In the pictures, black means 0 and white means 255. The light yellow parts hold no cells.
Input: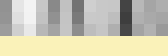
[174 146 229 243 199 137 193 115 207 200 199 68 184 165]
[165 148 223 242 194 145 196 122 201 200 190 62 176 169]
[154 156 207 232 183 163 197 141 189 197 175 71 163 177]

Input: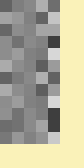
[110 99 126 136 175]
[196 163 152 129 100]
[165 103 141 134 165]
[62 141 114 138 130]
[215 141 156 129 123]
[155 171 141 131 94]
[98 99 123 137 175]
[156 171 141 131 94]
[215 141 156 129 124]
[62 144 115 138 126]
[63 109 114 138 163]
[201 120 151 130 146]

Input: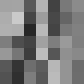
[139 163 164 89 180 66 121]
[125 173 202 70 157 72 101]
[129 176 174 39 185 68 120]
[127 126 78 67 161 126 154]
[137 152 118 61 189 86 144]
[108 88 52 110 93 183 148]
[109 82 47 125 87 187 148]

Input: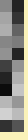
[36 136]
[52 165]
[99 174]
[124 134]
[36 146]
[146 64]
[176 35]
[196 12]
[150 183]
[187 209]
[84 49]

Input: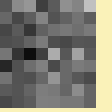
[192 86 139 150 63 91 144 132]
[93 103 71 94 132 83 98 115]
[122 70 90 54 97 113 120 111]
[84 78 82 99 123 78 72 86]
[91 118 52 13 64 172 87 162]
[117 38 81 110 128 74 105 123]
[75 115 83 80 103 149 105 88]
[100 90 84 100 125 121 102 140]
[100 72 83 92 127 126 120 120]

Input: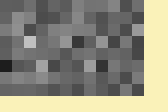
[111 94 93 110 80 100 91 127 115 116 132 79]
[75 99 140 129 76 81 102 135 100 81 102 101]
[153 123 144 76 99 128 132 126 124 84 107 76]
[69 92 114 192 108 119 149 56 96 148 69 120]
[71 95 123 115 111 107 87 111 116 98 105 98]
[108 29 86 94 162 72 97 85 156 51 119 102]
[123 120 132 125 138 116 104 99 114 88 106 76]
[74 100 102 103 97 83 96 77 108 91 76 119]

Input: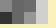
[208 136 103 108]
[208 51 103 151]

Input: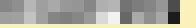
[76 134 143 182 159 169 152 149 134 175 181 115 125 133 150]
[28 158 160 194 160 133 127 135 153 217 242 103 170 143 167]
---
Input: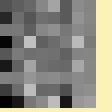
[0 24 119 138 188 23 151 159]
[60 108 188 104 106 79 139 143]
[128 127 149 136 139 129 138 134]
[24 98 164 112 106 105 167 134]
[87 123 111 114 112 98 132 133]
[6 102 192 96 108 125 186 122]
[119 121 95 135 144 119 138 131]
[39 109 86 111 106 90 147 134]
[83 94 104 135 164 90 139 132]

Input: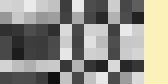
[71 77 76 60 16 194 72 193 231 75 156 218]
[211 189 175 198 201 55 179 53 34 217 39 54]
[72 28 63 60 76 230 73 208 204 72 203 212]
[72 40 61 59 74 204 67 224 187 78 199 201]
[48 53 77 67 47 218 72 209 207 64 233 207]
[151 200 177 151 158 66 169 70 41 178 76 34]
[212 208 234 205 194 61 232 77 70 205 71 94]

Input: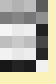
[23 35 28 241]
[242 232 237 38]
[190 201 189 71]
[245 234 238 34]
[124 133 119 144]
[189 178 189 91]

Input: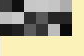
[23 32 91 52 188 9]
[191 201 46 89 37 38]
[59 15 199 201 197 173]

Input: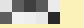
[93 241 238 231 40]
[227 93 63 90 235]

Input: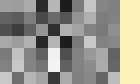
[200 110 181 164 57 171 128 136 101 188]
[129 200 132 116 243 97 130 140 171 102]
[122 193 129 97 240 79 131 153 169 98]
[168 157 178 39 180 28 121 200 130 134]
[80 61 97 148 46 176 163 130 121 143]
[99 92 124 73 105 85 147 176 125 129]
[159 157 171 42 182 28 123 198 133 128]
